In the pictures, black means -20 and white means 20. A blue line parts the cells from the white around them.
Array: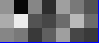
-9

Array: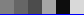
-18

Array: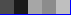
2

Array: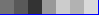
8

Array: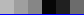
-15

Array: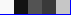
-11

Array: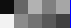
-6

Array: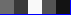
-7

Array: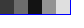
3
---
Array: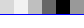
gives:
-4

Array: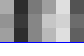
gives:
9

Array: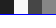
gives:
19

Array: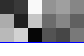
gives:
-7

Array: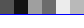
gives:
-3

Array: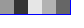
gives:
16

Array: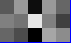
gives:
-20

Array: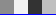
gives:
18
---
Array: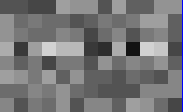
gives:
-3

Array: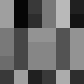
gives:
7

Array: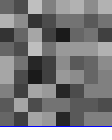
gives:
0

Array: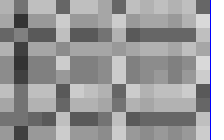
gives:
4

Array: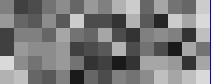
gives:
10
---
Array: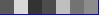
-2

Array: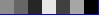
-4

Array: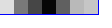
-1

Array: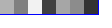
2

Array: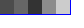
-4

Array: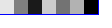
0

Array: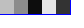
2

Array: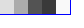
7

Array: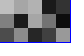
-2

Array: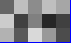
2
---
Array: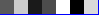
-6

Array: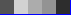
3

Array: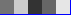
-2

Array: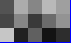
-3

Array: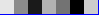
2

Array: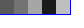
-2
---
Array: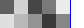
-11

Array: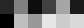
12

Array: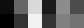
0

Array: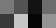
-19

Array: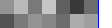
7

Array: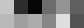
15

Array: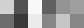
11

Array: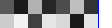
-16
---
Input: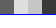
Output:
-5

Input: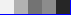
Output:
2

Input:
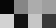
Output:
7

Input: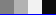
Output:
0

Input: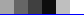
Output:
6

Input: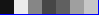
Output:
5

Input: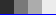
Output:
-1
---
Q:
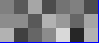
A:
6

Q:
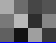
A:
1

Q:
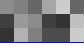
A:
10

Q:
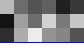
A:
11

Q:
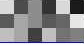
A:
16

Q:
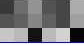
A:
5

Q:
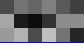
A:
2
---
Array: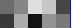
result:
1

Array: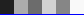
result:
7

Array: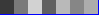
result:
-1

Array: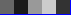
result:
-16

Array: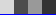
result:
-8

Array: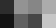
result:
3

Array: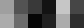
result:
-7

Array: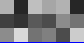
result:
-14
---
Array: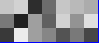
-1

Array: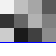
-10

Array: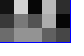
-5

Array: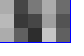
11

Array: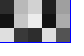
15

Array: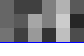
10

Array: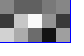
-17

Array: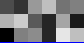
16

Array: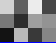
-11
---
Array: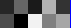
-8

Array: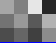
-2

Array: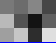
9

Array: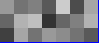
-4

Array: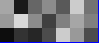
4

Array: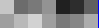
5

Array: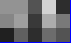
1

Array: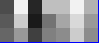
-6

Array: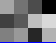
-10

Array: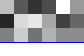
-14
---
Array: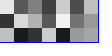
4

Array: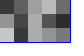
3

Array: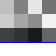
-16

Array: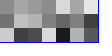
8

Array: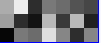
-13

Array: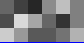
-2

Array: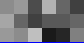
-14
